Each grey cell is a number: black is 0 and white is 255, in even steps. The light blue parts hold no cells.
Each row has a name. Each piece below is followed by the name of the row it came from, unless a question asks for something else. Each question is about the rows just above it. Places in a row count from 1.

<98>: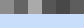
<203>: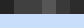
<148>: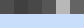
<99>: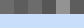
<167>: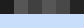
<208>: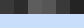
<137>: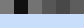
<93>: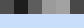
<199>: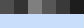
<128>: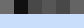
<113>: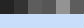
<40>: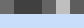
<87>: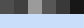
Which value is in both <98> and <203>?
[86]
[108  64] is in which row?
<40>

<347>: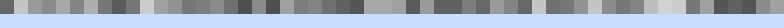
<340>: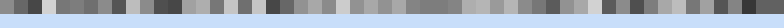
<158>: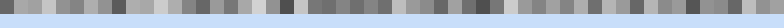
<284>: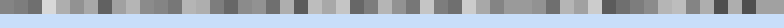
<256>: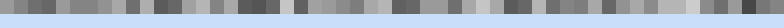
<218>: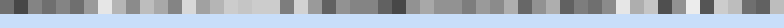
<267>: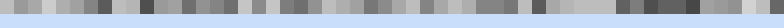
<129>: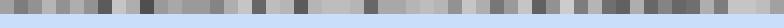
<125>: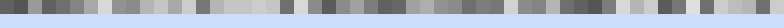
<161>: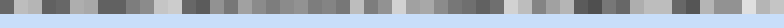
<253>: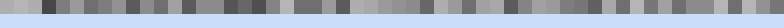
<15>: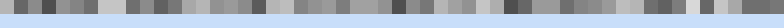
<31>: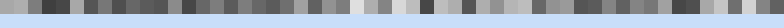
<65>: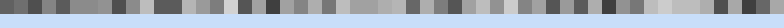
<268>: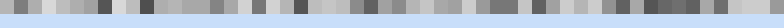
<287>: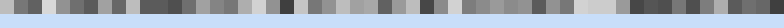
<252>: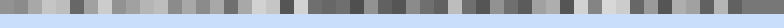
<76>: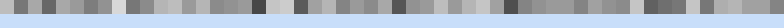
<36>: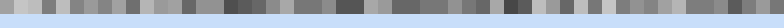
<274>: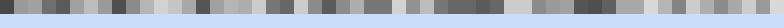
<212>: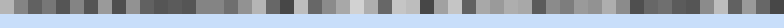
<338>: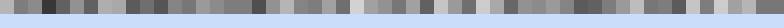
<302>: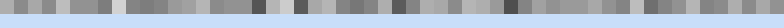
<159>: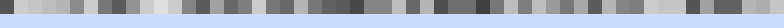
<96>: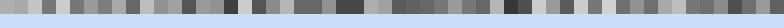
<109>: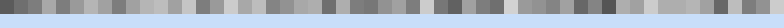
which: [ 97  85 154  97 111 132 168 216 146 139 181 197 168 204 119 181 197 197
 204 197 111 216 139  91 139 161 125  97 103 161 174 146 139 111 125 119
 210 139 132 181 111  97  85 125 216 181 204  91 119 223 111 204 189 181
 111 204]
<125>
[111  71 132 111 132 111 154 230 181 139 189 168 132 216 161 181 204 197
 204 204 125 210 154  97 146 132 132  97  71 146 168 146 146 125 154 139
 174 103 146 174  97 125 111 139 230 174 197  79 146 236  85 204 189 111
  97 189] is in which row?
<218>
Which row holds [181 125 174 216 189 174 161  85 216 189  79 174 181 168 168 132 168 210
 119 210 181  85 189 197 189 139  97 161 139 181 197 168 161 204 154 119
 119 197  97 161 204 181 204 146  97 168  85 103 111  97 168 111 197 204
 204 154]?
<268>
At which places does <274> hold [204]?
19 22 37 38 50 54
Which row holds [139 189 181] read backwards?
<252>
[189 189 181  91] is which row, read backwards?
<129>

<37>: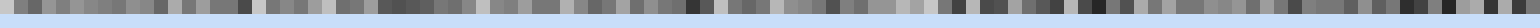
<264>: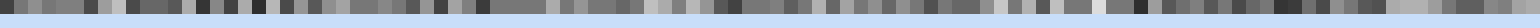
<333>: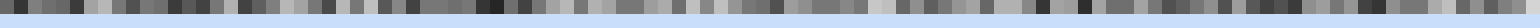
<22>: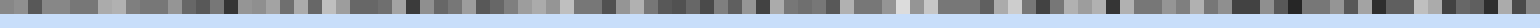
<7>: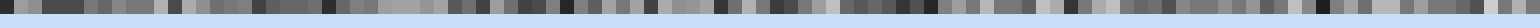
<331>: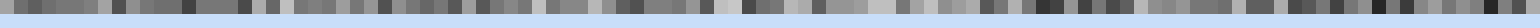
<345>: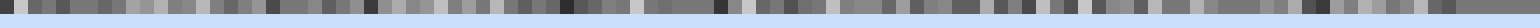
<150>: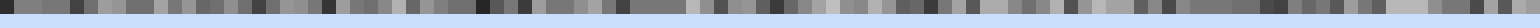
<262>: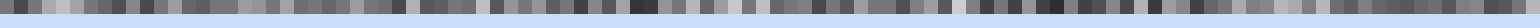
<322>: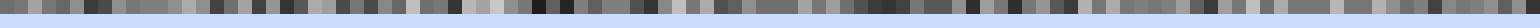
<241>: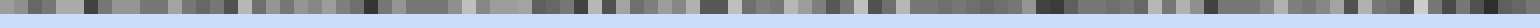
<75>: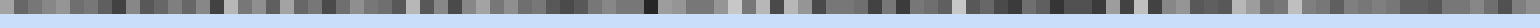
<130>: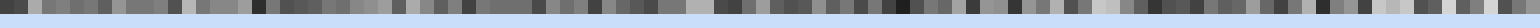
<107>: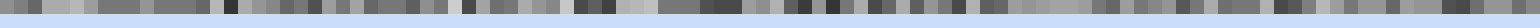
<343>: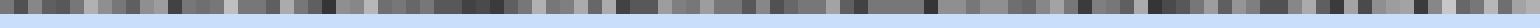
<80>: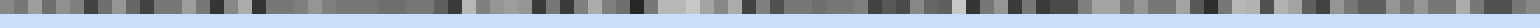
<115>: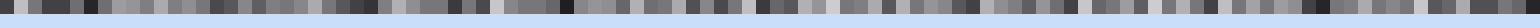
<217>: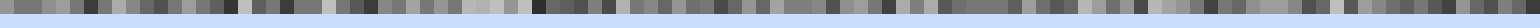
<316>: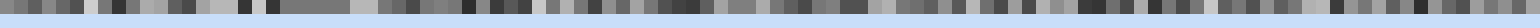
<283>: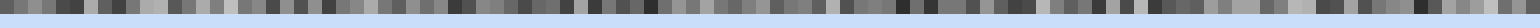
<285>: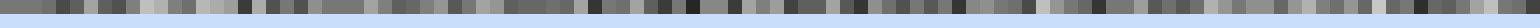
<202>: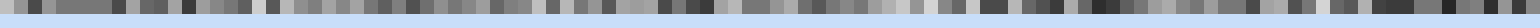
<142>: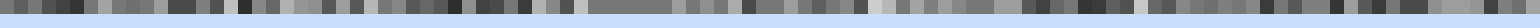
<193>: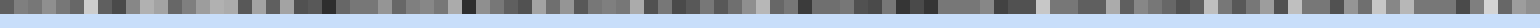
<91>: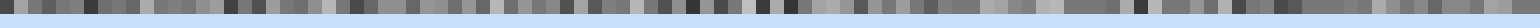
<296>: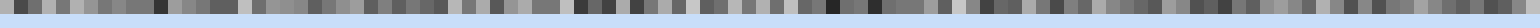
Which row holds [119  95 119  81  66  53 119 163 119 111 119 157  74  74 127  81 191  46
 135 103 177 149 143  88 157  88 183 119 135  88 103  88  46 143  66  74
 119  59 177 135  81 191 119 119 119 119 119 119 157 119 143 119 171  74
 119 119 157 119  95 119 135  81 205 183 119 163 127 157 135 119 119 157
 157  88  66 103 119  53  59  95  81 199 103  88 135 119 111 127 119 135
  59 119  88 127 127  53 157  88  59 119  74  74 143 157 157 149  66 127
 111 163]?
<142>
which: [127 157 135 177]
<241>
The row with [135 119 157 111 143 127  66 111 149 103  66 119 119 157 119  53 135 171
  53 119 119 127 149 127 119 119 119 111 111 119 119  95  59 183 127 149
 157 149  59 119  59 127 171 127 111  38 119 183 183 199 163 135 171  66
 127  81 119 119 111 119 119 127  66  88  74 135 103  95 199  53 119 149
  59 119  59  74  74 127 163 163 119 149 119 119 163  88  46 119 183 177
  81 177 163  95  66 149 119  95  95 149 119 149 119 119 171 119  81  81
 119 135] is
<80>

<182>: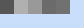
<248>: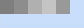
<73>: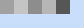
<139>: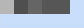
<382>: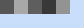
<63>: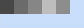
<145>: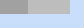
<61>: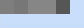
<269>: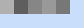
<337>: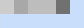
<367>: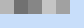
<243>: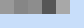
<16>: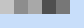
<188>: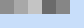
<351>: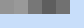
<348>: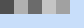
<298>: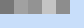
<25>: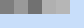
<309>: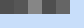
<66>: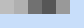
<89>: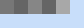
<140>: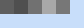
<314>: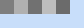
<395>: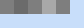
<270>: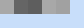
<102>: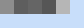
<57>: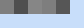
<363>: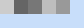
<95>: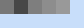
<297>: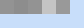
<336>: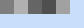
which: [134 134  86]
<61>
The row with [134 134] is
<61>
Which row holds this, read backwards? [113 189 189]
<337>
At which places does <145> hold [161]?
1 2

